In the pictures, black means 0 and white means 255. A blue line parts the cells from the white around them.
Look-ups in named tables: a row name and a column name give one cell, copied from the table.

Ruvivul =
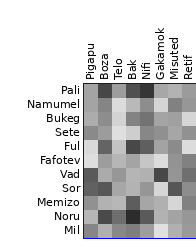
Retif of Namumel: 151
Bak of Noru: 44
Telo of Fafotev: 182
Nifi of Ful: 95
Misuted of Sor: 86
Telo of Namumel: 220
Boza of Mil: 176
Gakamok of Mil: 224
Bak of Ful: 72
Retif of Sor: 141
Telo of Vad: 151

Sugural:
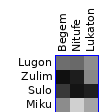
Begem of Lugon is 110
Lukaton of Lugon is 141
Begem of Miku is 140
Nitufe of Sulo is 20
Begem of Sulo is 56
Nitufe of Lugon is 105
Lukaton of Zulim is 136
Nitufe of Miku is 208
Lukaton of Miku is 165
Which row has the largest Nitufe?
Miku

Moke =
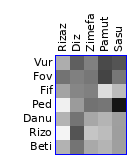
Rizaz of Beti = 178
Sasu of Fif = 187
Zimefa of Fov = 119
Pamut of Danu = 180
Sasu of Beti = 159
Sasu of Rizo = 158
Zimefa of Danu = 167
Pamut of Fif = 221
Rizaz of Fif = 164
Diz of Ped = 155
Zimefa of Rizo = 197
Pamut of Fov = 68
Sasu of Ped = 21
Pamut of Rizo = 188
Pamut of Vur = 74
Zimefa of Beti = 169
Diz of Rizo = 84
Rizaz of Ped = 240

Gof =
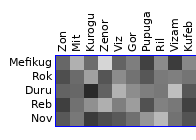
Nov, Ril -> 185
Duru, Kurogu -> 41
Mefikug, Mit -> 176
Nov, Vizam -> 114
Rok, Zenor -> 85
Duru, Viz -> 178
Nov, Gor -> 112
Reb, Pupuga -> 81
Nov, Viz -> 89
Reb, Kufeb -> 65
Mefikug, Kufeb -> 136
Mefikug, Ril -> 139
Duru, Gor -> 141
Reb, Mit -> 113
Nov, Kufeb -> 83
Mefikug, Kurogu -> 108
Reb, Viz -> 127
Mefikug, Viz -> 99
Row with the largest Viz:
Duru

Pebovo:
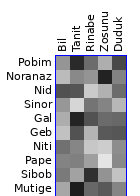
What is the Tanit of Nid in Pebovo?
85
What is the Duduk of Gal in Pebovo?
104
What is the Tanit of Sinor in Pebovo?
214
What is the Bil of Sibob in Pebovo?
122
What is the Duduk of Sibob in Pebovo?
195
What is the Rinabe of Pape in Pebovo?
159
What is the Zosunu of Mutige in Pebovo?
89
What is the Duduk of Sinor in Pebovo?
183
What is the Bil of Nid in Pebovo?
81

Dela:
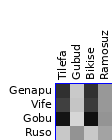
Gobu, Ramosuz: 148
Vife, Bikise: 59
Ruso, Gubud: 147
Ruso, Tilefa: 200
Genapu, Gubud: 201
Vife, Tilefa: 64

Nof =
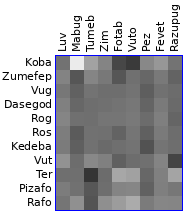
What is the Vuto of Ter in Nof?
161
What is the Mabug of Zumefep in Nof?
86
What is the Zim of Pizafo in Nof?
110
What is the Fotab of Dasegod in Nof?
115
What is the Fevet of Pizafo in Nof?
127
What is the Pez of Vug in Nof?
94
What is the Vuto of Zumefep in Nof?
112
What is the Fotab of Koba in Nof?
71
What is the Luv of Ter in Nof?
111
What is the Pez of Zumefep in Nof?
103
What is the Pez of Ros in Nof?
96
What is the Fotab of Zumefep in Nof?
86
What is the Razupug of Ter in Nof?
164
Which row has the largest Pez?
Koba

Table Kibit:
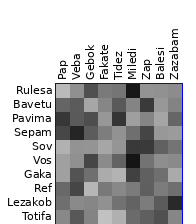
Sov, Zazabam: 116
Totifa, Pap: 136
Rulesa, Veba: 144
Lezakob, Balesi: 91
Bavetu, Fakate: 134
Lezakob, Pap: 111
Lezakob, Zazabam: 41
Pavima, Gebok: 78
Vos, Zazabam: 138
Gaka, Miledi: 65

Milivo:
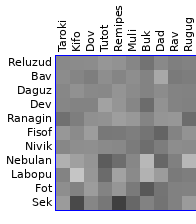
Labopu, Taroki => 131
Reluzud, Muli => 134
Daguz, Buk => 131
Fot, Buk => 88
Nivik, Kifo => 142
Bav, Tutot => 142
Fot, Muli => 122
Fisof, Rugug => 147
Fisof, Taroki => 151
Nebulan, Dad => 103
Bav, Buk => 131
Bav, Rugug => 125
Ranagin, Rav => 151
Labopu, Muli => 138
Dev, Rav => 131
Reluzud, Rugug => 130
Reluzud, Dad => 137
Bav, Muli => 142
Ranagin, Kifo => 126
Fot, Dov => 156
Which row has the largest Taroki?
Nebulan

